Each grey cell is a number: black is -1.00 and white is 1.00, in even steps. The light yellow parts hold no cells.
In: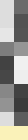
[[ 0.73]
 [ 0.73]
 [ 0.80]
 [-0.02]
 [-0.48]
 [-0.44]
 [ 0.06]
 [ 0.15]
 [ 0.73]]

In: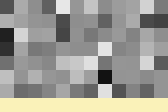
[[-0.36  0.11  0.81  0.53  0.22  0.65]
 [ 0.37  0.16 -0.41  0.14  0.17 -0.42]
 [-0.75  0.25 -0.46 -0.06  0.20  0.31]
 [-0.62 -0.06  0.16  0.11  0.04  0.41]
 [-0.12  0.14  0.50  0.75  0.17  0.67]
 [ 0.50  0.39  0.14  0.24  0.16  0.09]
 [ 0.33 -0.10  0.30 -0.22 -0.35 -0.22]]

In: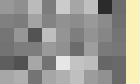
[[ 0.19  0.47  0.59  0.50 -0.15]
 [ 0.00  0.28  0.14  0.20 -0.13]
 [-0.08 -0.35  0.16  0.15 -0.09]
 [-0.10 -0.02  0.13  0.24 -0.07]
 [-0.26  0.31  0.80  0.48 -0.18]
 [ 0.31 -0.09  0.38  0.22 -0.18]]

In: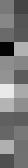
[[-0.05]
 [ 0.06]
 [-0.17]
 [-0.97]
 [ 0.11]
 [ 0.15]
 [ 0.83]
 [ 0.41]
 [-0.25]
 [-0.20]
 [ 0.38]
 [-0.38]]

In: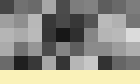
[[-0.46 -0.17 -0.41  0.02 -0.18]
 [ 0.25  0.44 -0.43 -0.34  0.39]
 [ 0.42  0.46 -0.82  0.05  0.45]
 [ 0.34  0.18  0.04  0.09  0.23]
 [-0.17 -0.56 -0.59  0.56 -0.21]]

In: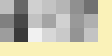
[[ 0.50  0.63  0.42 -0.11]
 [ 0.00  0.52  0.64  0.37]
 [ 0.23  0.89  0.58  0.53]]

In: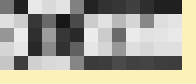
[[-0.08  0.82  0.78 -0.73 -0.58 -0.64 -0.75]
 [ 0.75 -0.57 -0.82  0.60  0.45  0.06  0.79]
 [ 0.18 -0.63 -0.57  0.85 -0.17  0.77  0.83]
 [ 0.68 -0.69 -0.61  0.80  0.19  0.69  0.75]
 [ 0.55  0.63  0.72 -0.54 -0.42 -0.47 -0.52]]

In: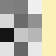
[[ 0.00  0.88]
 [ 0.69  0.14]
 [-0.84  0.43]
 [ 0.77  0.83]]

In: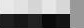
[[ 0.82  0.68  0.69]
 [-0.76 -0.73 -0.85]]
